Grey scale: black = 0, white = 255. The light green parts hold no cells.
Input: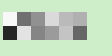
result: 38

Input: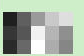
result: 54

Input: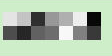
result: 77

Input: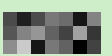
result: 86

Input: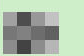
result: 119

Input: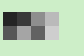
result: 87
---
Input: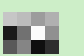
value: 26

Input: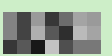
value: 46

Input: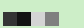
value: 52

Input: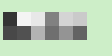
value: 72

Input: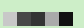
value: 52

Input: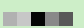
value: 88

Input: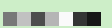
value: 53

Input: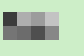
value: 79

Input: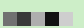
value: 57
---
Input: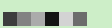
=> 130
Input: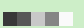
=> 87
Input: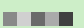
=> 208
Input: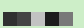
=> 68
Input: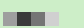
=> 58
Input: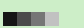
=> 75
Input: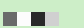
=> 252
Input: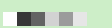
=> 55
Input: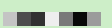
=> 77
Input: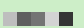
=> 95
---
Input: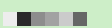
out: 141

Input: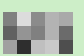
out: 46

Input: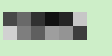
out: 95

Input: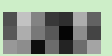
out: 108

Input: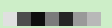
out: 123

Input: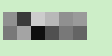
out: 15

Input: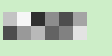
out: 185

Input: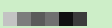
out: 90
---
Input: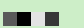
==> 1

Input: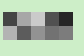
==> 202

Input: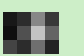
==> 44

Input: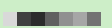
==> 144

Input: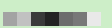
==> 108

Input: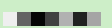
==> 177

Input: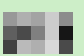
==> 163

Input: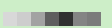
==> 48
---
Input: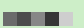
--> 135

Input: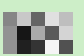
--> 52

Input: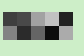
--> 101

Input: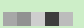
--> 206

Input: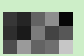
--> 99

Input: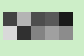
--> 131

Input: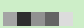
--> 145

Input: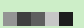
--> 95

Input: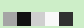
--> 207

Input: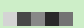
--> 136
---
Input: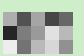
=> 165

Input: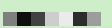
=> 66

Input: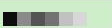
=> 84

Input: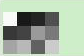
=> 36

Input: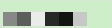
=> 235

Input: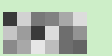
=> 120

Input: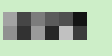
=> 124
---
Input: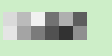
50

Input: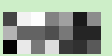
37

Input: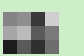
90

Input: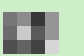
90

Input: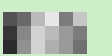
154

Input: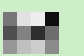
46

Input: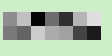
68

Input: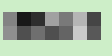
202
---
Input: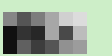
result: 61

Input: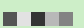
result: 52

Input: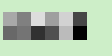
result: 49

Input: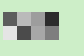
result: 167

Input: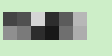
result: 45

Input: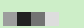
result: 115

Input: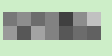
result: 163

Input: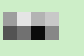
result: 11

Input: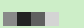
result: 96
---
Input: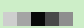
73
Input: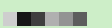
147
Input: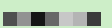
180
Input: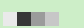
155
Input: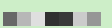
203
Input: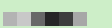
61
